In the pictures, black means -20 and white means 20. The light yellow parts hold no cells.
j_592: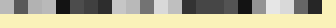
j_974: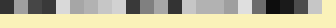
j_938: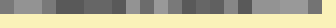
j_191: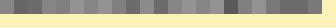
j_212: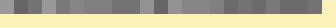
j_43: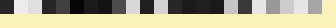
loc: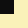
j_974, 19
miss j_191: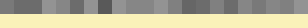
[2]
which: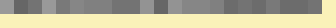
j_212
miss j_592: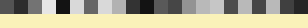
[10]
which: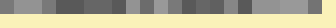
j_938
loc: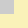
j_43, 20
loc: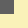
j_938, 15

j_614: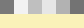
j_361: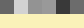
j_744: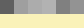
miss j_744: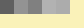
[5]
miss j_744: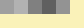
[7]
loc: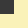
j_361, 4
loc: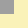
j_744, 1
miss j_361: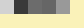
[3]
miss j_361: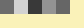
[4]

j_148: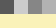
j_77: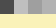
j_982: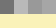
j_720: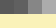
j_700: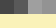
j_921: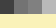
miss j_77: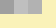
[-8]
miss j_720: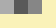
[-5]

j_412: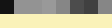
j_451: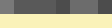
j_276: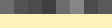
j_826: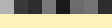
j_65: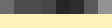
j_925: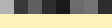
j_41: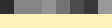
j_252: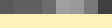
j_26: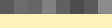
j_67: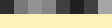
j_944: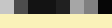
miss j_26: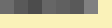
[2]
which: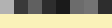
j_925
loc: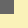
j_26, 2
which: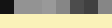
j_412
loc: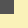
j_276, 1
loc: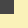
j_65, 3
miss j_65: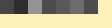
[-14]

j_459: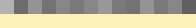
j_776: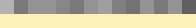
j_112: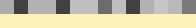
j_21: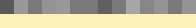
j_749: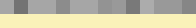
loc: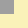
j_776, 7
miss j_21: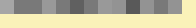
[1]
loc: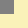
j_776, 8
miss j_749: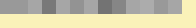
[2]
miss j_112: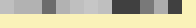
[9]

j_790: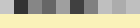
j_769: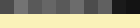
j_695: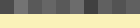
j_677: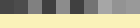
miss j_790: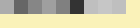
[-10]
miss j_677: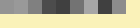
[-9]

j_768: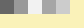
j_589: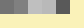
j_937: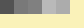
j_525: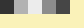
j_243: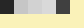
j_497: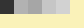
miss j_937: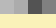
[-1]
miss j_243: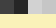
[14]
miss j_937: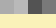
[0]
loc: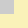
j_768, 4

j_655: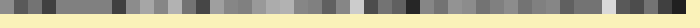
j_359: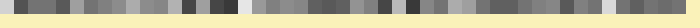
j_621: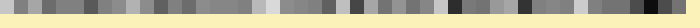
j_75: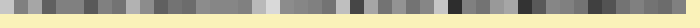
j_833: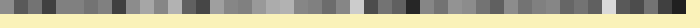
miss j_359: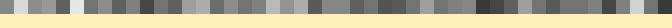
[8]
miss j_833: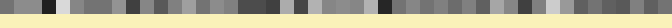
[-4]
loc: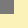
j_621, 33

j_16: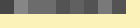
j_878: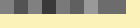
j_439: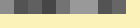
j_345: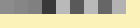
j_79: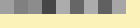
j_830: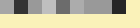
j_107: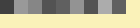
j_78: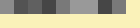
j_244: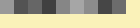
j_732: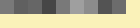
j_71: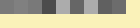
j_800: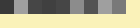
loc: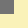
j_439, 4
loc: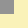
j_107, 5
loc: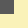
j_345, 5
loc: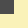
j_71, 3

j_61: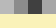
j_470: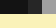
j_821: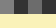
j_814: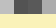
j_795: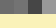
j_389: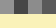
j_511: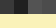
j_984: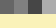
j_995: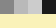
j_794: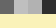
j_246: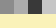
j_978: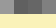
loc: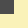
j_511, 3
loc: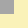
j_61, 3
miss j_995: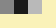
[12]

